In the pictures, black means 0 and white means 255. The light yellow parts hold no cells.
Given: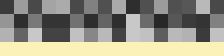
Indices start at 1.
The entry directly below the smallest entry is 93
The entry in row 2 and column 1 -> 149
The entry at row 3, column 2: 100
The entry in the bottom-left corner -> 178
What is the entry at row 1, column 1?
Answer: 59
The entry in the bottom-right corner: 193
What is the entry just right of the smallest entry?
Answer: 87
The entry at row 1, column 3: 73
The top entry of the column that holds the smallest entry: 156
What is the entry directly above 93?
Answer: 39

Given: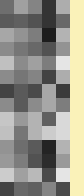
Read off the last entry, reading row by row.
74
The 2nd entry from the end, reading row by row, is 132
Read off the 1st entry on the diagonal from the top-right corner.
173
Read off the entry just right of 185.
74
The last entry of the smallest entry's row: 179
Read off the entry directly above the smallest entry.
52
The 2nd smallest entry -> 36
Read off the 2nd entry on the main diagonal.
96
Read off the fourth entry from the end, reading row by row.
104
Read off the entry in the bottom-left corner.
67
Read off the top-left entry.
110
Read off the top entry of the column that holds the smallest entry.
52
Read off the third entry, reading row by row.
132
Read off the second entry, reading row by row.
160
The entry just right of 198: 153
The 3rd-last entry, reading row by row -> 96
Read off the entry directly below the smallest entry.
82

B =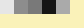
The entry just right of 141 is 121
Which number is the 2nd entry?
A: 141
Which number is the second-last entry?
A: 21

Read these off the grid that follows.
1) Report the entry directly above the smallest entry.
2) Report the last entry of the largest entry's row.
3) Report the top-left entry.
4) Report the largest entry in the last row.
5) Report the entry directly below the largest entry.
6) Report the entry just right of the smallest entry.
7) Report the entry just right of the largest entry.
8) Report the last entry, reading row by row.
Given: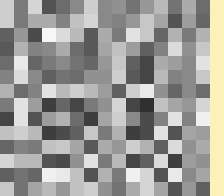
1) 233
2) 178
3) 206
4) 213
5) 137
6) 193
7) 219
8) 96

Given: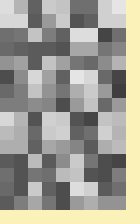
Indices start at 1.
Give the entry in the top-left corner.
221
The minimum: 62
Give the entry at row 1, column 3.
97
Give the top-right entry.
229
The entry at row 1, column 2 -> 180
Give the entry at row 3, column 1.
111
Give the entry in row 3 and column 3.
195
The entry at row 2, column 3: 91
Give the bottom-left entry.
91
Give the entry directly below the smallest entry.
154
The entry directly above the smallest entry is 69
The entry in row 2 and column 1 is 215
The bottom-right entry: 147
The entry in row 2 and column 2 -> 215
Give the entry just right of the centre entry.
154
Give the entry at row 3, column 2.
117

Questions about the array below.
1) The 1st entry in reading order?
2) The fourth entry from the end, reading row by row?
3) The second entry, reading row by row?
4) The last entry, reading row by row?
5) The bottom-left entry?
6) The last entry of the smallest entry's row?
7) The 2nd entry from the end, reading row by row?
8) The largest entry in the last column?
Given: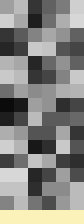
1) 159
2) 116
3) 187
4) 187
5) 131
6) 69
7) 152
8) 215

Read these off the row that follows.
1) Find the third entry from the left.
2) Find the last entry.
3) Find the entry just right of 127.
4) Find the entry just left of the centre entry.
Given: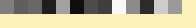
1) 103
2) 154
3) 95
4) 14

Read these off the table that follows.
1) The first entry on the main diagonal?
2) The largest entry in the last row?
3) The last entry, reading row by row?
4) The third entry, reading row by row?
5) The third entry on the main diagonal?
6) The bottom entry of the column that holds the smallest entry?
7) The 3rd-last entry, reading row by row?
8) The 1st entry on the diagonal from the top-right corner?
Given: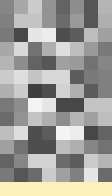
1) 134
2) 230
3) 107
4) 203
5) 230
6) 107
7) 128
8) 181

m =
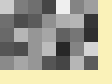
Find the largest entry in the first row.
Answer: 239
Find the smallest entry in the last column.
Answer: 47
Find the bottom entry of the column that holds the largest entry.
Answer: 69
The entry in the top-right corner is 158
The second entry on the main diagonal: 77
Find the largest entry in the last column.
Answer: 212
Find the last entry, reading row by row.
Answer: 91
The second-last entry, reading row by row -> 182
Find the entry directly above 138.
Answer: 85
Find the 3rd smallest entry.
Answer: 54

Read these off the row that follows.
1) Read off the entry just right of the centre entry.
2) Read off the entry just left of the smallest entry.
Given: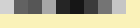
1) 22
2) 37
